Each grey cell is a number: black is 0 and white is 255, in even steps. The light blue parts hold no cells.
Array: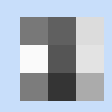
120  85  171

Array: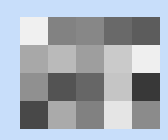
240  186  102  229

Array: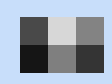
73  127

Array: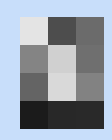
228  208  130

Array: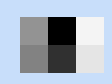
147  48

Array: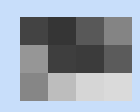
67  62  214
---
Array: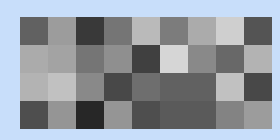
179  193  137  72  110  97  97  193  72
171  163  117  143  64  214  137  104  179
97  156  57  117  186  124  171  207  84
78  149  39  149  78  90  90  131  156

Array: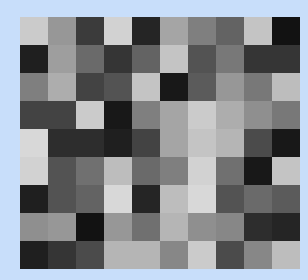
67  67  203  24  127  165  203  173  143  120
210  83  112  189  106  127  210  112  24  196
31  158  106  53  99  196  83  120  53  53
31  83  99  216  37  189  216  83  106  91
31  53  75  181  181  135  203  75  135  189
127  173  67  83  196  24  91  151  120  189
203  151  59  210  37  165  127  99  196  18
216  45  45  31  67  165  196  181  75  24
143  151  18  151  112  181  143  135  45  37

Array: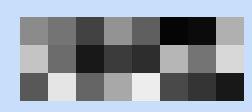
88  229  101  168  237  73  52  24
139  116  66  147  95  5  11  176
196  108  24  59  45  182  116  216

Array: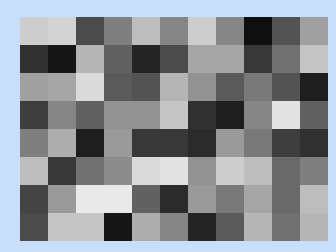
68  154  233  233  97  43  154  121  166  105  189
160  166  218  90  83  181  146  90  121  83  30
75  197  197  22  173  134  37  90  181  113  181
49  22  181  97  37  75  166  166  56  113  197
189  56  113  140  218  226  146  205  189  105  127
62  134  97  146  146  197  49  30  134  226  97
205  211  75  127  189  134  205  134  15  83  160
127  173  30  154  56  56  43  154  121  62  49

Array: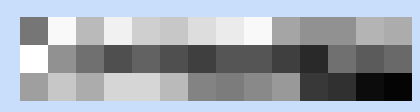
118  249  186  241  207  199  221  235  249  165  145  145  180  172
159  199  172  214  214  186  131  124  137  153  56  48  12  4
255  145  112  79  98  79  63  85  85  63  41  112  91  105

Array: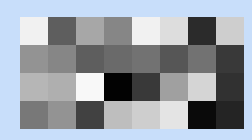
182  175  248  2  57  160  213  49
241  94  167  134  241  221  43  206
147  134  94  106  114  86  114  57
120  147  65  190  206  228  10  36

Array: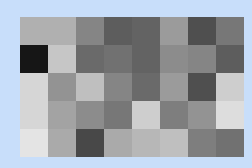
214  147  191  133  106  155  79  206
214  163  140  119  206  126  147  221
176  176  133  93  99  155  79  119
22  198  106  113  99  140  133  93
228  170  72  170  183  191  126  113
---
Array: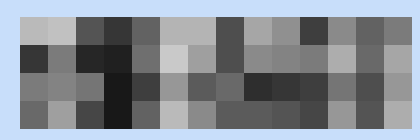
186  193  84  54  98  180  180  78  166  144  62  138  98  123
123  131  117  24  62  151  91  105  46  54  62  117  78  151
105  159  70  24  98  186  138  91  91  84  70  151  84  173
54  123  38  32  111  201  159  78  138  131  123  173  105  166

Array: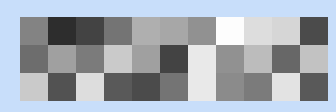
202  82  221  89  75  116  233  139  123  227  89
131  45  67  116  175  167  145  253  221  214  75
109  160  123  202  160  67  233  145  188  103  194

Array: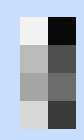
242  10
215  58
185  79
165  108

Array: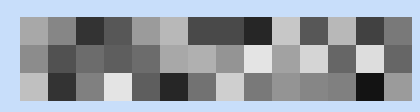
192  51  128  228  94  38  114  207  121  148  134  128  19  155
168  134  51  87  155  184  73  73  38  199  87  184  65  121
140  81  108  94  108  168  176  148  228  162  213  102  221  102

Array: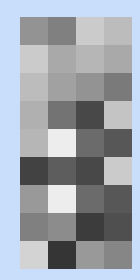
211  53  153  134
203  169  182  169
188  161  147  122
182  237  107  87
176  115  72  196
153  237  107  87
147  128  203  188
128  140  60  79
66  93  72  203

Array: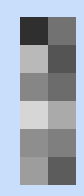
214  170
185  84
157  92
142  127
134  108
47  114

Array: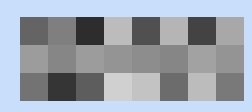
156  134  156  148  141  134  162  148
115  53  93  208  195  108  188  121
100  127  45  188  80  181  67  168
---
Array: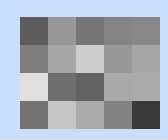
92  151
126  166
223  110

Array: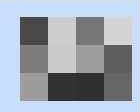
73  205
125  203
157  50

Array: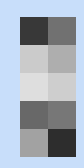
56  113
203  174
222  206

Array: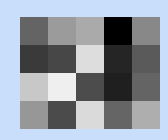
100  155
58  71
200  239

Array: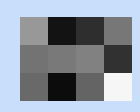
152  19
115  121
105  12

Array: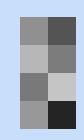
144  84
183  124
121  197
